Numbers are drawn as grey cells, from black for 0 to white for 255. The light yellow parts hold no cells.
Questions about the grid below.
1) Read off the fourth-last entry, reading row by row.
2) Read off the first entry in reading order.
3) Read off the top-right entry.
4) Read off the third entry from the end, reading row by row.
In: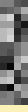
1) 129
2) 129
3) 76
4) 129

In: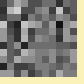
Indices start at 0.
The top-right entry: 95
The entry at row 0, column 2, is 169
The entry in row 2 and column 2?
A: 110
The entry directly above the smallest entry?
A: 141
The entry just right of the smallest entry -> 141
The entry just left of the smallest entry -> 153
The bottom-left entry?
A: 153
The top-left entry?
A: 63
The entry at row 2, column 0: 63
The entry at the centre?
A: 141
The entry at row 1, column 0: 48
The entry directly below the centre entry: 110
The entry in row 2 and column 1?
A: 110
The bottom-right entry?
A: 125
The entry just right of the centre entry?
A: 125
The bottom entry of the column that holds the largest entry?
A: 79
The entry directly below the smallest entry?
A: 63
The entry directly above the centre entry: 110
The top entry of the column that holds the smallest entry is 48
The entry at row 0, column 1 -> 110
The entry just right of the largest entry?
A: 79
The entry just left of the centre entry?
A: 79
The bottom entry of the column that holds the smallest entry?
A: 169

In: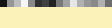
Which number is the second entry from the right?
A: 176
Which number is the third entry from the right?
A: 137
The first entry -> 18
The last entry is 109
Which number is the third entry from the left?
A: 190

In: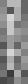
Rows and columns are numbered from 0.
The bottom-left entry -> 73
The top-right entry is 102
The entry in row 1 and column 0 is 142
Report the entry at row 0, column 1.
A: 184
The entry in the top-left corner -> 129
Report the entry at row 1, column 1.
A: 86
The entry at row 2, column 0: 155
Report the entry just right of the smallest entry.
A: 171
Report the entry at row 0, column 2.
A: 184
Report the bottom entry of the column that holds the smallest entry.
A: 86
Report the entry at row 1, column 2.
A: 171
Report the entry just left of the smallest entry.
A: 117
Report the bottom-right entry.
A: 117
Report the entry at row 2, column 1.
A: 213

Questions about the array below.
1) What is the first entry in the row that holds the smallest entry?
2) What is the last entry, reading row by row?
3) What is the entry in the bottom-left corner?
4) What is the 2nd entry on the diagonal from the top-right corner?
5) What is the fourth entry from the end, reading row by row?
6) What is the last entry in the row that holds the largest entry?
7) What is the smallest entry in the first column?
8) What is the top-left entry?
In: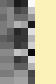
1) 137
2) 82
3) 151
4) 82
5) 151
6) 249
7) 94
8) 107

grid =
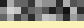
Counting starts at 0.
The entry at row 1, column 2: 195
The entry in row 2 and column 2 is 69
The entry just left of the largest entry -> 144
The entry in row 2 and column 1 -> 171
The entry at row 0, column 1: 171
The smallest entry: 17
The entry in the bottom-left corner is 101
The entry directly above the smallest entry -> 171
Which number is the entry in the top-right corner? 101

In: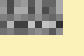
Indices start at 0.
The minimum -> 48
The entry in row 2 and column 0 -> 127
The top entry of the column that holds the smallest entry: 170
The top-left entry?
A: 142
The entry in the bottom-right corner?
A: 142
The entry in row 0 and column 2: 142
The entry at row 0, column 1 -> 76
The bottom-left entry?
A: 114
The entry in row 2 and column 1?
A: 114
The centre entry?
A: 114
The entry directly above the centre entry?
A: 76

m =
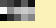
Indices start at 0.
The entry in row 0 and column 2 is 35
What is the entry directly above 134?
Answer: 190
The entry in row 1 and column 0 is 248
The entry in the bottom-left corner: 5
